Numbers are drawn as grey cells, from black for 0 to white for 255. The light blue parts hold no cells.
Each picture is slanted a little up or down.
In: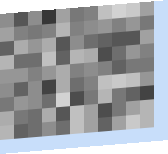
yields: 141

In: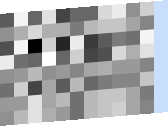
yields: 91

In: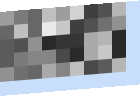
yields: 157

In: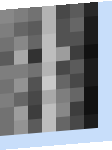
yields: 136

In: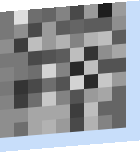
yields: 120
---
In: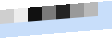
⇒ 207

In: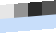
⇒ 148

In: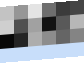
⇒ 207

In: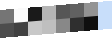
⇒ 200

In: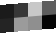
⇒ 155

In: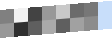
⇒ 201

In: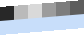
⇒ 186

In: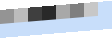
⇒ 188

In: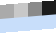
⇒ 170
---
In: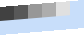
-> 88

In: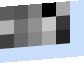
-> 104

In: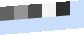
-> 149

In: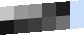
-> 49

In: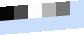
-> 74

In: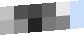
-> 141

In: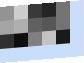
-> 15

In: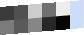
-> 90

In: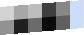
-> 31
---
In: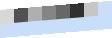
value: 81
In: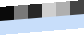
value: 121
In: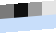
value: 16
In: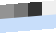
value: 118
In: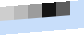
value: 186
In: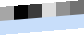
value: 4
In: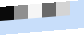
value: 143
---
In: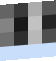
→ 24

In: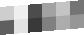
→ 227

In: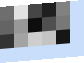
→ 152

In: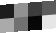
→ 113

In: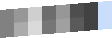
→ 171

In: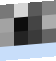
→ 13

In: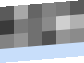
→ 121

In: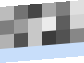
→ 156

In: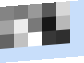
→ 236
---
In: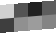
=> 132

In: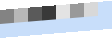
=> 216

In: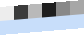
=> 167

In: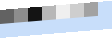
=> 162

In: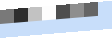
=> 101

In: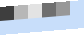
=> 152

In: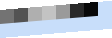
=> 8
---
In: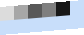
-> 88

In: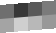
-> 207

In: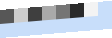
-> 117

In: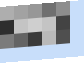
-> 58

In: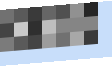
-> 113

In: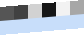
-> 22

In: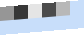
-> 229

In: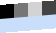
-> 118

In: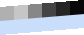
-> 68
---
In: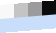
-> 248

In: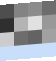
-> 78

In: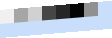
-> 240

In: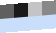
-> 95

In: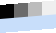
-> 3

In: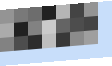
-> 148

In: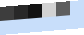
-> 61
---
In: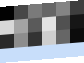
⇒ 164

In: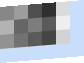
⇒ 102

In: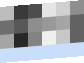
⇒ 88

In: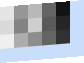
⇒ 131

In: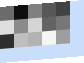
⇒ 139

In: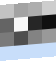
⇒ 248
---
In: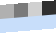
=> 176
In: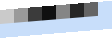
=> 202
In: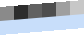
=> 138
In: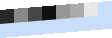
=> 40
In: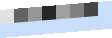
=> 225
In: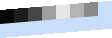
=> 8
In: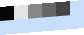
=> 6
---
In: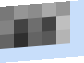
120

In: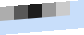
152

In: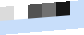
113

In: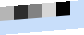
130

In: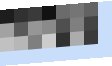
107

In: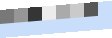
150

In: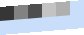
130

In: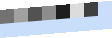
114

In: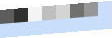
151
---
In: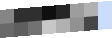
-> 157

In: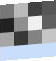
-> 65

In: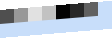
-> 40

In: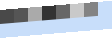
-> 201

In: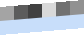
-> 113

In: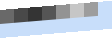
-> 198

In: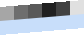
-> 65
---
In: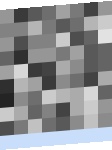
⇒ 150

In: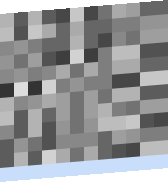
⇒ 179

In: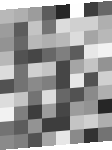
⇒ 184

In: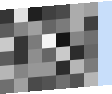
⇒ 53

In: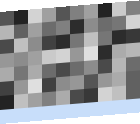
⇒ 85
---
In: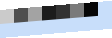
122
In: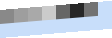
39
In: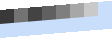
167
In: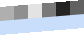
35
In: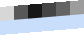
100
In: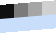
165
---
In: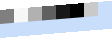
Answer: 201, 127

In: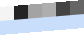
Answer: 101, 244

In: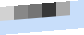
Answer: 169, 210

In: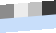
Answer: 58, 140

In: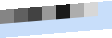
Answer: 215, 133

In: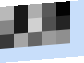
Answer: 3, 57

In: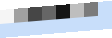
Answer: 123, 245

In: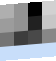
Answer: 209, 116

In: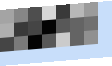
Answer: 155, 69
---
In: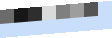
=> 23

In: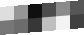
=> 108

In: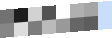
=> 221

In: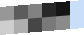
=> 174

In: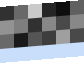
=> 26

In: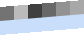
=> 187

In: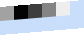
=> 4

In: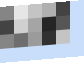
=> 110

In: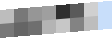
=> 101

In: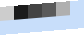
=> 27
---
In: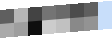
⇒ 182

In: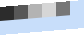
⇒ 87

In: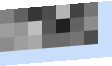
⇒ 98

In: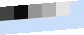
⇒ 13

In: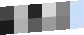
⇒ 185

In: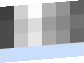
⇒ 208
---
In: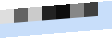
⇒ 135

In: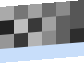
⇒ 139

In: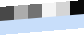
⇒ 213

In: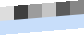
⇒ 91

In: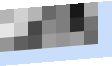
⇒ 24

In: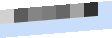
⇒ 163
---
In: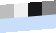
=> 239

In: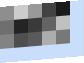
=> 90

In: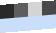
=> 94

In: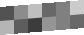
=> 149

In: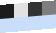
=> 225

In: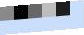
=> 103

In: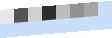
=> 188

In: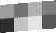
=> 196
